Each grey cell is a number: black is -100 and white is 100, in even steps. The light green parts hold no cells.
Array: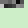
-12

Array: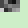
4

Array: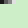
-28

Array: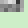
50

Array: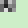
-51

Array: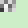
-6

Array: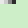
59

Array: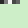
-2

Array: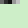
-64

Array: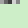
-20
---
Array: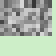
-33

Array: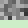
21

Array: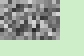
20

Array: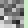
28

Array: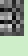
-27
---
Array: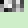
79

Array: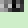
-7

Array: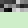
-50

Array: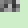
-16

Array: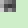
3

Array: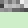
29

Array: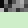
1

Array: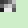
-42

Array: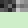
-47

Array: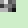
79
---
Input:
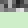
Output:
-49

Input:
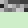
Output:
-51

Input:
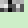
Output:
28

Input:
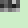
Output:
50

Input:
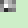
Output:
35

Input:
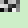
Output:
56

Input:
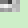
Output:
57

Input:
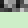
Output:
-41

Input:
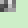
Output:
76

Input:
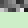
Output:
-54
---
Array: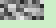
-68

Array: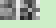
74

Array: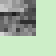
-27

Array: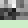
20

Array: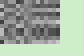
-49
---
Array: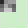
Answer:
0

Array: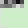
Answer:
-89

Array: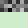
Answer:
6

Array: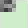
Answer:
26

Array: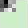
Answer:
16

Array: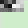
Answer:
82

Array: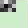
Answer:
-41

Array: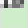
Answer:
14
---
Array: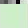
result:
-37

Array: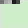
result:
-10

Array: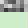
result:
-23

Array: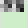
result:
7

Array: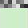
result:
2

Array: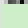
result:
-43

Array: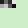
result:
81
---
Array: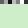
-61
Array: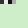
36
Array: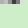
73
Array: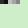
4
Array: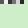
-68
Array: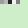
0
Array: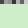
59
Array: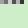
-58
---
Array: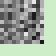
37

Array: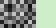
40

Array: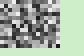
77

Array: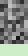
8

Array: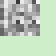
2

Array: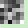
49

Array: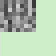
-56
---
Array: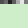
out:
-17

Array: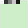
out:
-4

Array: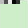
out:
-38

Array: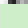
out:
22

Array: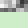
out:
22

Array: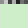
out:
-12

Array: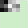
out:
14

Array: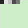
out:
-7

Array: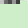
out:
-18
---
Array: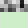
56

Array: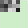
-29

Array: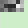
30

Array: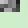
-5

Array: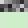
-30

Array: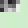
-74

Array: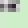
40
